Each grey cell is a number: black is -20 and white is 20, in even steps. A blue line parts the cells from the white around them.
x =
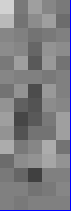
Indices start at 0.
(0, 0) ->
13
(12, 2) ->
-10
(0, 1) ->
-1
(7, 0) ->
3
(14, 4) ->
0
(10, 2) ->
1
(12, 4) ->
0
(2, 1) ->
0
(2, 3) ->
-1
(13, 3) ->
-1
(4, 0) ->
-1
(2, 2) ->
-2
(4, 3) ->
4
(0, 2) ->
5
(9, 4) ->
5
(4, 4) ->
-2
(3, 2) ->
-4
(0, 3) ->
1
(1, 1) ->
-2
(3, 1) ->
1
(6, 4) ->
0
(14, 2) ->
0
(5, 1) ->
0
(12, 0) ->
-1

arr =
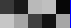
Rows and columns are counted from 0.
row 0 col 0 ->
-11
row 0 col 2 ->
9
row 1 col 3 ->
-17
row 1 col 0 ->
11

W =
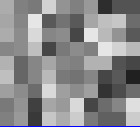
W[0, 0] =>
7
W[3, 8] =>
13
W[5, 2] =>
1
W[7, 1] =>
3
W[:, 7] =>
[-13, 10, 9, 16, 8, -9, -12, -3, -5]
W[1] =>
[6, 1, 16, -6, -2, -6, 6, 10, 11, -3]
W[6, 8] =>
-8
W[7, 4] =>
4
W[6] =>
[5, 2, -3, 14, 5, 2, 5, -12, -8, -3]
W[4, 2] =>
1
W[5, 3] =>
9
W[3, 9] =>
9
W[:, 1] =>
[0, 1, 2, 2, -4, -4, 2, 3, 4]
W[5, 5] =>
-2
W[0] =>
[7, 0, -1, 13, 3, 0, 4, -13, -7, -7]
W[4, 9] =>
-9
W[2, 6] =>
16
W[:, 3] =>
[13, -6, 1, -9, 6, 9, 14, 6, 11]
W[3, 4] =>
-1
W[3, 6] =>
0
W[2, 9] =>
-6
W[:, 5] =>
[0, -6, -9, 2, 0, -2, 2, 14, 12]

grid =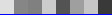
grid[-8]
15
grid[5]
5
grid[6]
11

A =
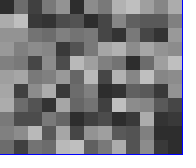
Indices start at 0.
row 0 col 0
-13
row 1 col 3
-12
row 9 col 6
3
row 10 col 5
10
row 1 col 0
7
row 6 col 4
-11
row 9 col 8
-6
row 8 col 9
-11
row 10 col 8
7
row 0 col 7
-1
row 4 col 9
-13
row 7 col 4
6
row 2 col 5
-2
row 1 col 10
-6
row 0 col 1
-3
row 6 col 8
-12
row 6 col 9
-5
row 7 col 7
-10
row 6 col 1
-10
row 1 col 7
-9
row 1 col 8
1
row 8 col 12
-11
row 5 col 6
9
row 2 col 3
-3
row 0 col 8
8
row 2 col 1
3
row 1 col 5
-7
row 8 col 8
-13
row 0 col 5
-13
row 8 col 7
-8
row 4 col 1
-1
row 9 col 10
0
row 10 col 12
-13
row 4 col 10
-3

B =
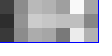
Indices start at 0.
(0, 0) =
-10
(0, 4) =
5
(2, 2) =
7
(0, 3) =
8
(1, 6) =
1
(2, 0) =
-11
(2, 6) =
8

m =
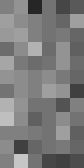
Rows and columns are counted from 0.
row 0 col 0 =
0
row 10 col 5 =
-4
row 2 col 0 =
4
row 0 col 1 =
3
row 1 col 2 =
0
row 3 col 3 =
-3
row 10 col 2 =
-4
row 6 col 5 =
-10
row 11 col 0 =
0
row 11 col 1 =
11
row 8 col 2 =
-5
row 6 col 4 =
3
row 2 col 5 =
-4
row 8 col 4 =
2
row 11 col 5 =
-8
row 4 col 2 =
-3
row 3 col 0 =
-3
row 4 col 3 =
-2
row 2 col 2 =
0
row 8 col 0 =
10
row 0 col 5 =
-6
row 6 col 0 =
-2
